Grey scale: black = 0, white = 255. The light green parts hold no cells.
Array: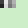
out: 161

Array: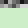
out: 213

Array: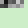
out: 186

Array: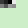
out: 140

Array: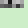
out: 129

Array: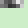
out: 206

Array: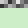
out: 161
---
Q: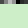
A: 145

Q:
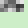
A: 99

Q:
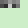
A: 129

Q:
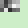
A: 171

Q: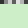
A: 93

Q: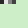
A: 65

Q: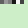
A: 24

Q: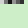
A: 146

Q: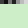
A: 32

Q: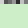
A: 149
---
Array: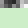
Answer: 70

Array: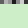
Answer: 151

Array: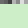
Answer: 65

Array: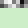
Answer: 193

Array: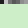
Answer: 116

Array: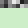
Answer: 139

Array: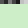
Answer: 125
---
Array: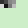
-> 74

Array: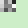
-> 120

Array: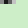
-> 26

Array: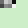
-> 203

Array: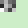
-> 181

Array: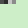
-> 46

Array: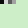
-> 214

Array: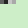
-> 38

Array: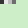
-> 232

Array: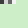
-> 213
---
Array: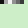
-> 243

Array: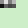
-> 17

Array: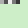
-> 82

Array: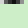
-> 47

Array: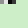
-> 145

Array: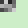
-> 71

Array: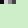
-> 13

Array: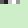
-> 32
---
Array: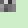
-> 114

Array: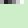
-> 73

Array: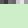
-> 115

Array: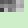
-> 118

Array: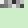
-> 164

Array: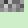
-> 132

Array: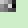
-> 79

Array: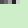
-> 161

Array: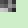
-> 108
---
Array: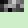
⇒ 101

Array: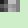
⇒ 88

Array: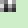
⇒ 34

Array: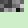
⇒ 162

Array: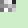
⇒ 252

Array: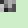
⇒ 34

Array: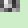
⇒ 103

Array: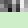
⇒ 126
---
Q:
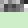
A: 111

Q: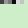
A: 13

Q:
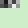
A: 123

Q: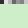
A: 148

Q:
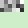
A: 225

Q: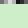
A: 21

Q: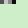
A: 199

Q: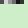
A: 109

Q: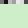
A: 233

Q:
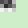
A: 218
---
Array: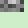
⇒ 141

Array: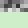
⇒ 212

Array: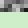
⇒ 198

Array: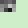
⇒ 67

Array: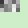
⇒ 146

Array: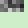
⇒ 131

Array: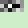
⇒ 135
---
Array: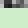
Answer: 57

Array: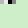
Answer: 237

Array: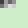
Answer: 159

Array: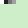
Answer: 35

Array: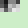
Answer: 23

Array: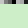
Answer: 124
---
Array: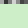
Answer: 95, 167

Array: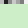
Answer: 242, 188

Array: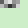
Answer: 160, 186

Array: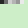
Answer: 234, 39

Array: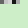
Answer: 168, 101

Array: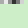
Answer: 210, 171

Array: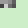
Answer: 95, 66

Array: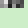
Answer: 72, 142
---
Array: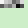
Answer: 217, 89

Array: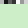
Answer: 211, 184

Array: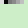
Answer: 192, 221

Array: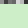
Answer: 50, 146

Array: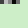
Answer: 109, 64

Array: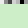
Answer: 153, 236

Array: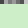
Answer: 197, 70

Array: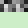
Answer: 36, 50

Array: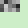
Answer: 175, 75
